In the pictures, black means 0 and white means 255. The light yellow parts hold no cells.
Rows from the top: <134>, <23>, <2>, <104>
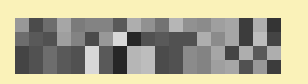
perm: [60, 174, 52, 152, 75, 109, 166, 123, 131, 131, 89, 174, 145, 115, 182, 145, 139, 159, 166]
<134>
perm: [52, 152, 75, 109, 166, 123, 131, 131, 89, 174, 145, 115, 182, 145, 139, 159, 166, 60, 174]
<134>
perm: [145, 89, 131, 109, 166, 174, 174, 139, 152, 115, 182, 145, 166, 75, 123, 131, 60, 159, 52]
<134>
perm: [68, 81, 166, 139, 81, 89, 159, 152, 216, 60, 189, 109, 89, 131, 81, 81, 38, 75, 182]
<104>
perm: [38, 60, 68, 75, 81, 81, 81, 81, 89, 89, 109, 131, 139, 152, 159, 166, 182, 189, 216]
<104>
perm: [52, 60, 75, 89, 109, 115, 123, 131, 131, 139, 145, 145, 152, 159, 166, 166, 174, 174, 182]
<134>

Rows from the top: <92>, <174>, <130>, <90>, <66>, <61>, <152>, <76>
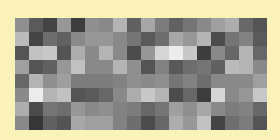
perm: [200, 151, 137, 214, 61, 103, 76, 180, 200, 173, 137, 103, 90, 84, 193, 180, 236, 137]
<61>
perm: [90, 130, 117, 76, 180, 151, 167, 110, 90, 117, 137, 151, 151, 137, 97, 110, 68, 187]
<174>
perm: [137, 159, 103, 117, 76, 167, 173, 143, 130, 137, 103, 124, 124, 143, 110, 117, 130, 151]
<152>
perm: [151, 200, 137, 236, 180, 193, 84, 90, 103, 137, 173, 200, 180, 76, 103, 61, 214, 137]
<61>

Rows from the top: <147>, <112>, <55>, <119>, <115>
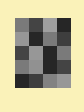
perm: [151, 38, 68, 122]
<55>
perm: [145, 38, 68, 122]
<119>
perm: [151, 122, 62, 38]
<112>
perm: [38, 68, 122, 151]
<55>
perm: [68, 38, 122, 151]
<55>
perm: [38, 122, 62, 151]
<112>

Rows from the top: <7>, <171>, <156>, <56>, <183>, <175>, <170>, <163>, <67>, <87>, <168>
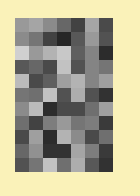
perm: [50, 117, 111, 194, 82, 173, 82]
<175>
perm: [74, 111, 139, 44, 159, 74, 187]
<170>
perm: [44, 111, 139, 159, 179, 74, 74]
<67>

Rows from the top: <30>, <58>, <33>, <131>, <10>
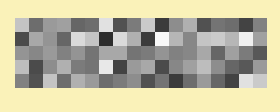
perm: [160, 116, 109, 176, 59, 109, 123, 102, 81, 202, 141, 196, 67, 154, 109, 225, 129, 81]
<30>
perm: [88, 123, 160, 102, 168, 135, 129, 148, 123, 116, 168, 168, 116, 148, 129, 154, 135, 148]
<33>
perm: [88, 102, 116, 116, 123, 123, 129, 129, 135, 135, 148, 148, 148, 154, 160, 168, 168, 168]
<33>

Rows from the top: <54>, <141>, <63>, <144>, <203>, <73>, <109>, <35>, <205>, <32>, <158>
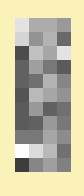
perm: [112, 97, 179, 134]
<203>
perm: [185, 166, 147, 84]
<73>
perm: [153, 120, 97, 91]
<35>
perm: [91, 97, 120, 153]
<35>

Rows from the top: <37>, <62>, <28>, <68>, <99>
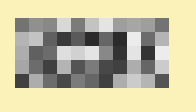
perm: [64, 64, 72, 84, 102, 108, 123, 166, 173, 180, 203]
<68>
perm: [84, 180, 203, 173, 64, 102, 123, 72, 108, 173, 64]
<99>
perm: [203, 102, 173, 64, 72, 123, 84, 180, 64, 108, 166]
<68>

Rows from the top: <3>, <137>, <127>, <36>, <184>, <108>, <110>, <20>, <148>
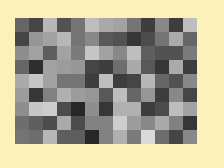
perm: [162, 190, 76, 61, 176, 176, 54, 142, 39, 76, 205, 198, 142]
<110>
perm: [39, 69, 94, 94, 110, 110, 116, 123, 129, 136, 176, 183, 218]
<148>
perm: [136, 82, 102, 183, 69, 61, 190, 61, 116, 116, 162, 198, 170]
<184>
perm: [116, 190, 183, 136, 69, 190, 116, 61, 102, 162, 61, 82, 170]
<3>

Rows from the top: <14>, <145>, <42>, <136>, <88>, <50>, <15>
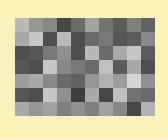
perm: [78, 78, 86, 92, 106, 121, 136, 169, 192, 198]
<136>
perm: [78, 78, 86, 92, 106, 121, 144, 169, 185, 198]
<42>
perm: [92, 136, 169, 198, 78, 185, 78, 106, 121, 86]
<145>

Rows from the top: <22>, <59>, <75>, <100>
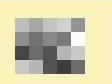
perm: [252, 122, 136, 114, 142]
<59>
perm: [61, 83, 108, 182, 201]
<100>
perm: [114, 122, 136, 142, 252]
<59>
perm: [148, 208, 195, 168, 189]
<22>

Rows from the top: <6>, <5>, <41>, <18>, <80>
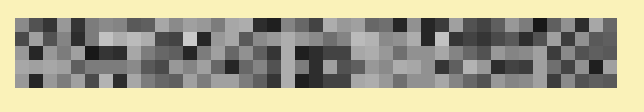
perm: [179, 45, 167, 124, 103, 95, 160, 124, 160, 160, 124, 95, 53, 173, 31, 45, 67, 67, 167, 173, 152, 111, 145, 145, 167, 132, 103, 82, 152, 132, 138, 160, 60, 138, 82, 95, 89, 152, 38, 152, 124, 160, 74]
<80>
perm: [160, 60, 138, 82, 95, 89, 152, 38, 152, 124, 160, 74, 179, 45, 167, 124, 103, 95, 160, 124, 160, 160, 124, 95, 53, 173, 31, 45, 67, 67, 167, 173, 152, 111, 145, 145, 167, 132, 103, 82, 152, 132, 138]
<80>
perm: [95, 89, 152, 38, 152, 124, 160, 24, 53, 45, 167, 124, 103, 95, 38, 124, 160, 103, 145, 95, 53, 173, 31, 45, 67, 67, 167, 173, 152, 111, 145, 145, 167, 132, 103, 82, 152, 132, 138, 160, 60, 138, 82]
<41>

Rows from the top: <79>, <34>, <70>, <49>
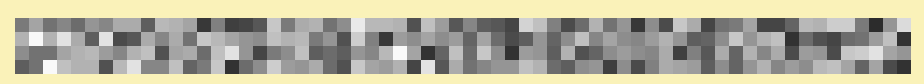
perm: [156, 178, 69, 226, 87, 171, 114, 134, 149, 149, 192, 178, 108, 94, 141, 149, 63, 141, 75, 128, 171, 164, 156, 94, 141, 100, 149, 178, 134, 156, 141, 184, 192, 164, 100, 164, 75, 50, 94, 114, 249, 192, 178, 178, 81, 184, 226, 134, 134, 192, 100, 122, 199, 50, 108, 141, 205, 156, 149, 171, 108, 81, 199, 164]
<49>
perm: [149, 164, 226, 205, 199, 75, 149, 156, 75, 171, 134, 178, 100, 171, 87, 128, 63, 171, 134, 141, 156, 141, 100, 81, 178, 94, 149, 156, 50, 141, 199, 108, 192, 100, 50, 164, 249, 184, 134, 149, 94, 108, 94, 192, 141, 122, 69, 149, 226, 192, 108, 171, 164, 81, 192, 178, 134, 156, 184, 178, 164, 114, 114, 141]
<70>
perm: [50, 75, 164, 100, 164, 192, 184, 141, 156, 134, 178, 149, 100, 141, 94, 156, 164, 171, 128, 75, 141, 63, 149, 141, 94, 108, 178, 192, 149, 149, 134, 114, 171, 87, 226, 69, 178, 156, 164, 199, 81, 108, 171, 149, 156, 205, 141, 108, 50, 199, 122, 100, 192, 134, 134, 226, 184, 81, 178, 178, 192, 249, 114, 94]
<49>

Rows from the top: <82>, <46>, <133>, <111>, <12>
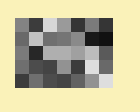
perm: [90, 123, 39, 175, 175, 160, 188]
<133>
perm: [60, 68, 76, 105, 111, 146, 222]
<111>
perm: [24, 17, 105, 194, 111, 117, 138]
<46>
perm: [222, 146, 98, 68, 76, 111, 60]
<12>

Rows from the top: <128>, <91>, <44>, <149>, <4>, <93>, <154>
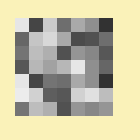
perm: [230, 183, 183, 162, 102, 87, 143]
<149>
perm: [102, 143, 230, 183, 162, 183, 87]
<149>

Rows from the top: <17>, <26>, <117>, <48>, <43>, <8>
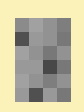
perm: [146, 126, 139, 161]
<17>
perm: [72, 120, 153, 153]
<48>
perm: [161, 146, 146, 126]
<43>
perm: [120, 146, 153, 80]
<26>
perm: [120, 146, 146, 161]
<117>
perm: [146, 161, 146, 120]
<117>
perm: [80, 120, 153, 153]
<8>

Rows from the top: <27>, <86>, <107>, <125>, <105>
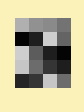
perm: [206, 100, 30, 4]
<86>
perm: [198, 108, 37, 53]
<105>

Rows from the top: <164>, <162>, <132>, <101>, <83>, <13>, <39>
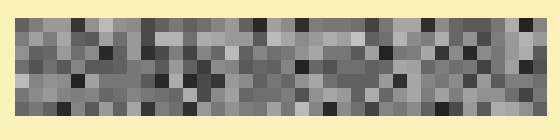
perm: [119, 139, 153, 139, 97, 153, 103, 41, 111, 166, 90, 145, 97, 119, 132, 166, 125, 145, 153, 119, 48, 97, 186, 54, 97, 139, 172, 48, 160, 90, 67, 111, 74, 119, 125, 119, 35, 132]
<164>
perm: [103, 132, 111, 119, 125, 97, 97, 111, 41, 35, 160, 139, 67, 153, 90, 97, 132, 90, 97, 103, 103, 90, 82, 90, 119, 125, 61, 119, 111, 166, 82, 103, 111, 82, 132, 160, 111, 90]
<101>
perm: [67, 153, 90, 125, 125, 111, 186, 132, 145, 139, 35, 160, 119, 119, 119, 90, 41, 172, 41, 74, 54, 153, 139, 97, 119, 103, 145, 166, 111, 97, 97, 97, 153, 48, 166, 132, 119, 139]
<83>
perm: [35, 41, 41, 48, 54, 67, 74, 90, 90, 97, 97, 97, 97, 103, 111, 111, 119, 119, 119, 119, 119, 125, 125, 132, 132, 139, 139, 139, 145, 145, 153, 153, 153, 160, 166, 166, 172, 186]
<83>

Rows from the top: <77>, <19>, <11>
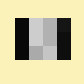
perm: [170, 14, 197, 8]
<11>
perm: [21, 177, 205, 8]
<77>
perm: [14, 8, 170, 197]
<11>
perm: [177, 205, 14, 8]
<19>
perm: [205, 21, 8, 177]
<77>
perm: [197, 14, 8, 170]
<11>
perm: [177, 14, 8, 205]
<19>

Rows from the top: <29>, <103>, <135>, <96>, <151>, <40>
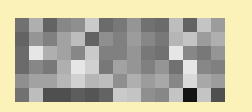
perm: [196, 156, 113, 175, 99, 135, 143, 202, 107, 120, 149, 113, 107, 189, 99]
<29>
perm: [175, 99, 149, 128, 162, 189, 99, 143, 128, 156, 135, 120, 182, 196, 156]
<103>
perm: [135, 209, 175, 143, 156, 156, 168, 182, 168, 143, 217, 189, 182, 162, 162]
<151>
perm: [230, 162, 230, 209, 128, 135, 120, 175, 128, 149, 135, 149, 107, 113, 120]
<96>
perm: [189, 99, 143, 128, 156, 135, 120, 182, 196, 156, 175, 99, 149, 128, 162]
<103>

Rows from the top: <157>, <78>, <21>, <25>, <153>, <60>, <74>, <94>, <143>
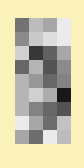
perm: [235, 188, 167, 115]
<157>
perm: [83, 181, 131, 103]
<74>
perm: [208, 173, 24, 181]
<60>
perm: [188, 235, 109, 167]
<143>
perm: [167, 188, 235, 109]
<143>
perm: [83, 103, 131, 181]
<74>

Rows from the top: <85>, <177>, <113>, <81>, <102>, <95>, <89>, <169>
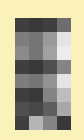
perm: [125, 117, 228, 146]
<102>
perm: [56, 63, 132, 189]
<95>

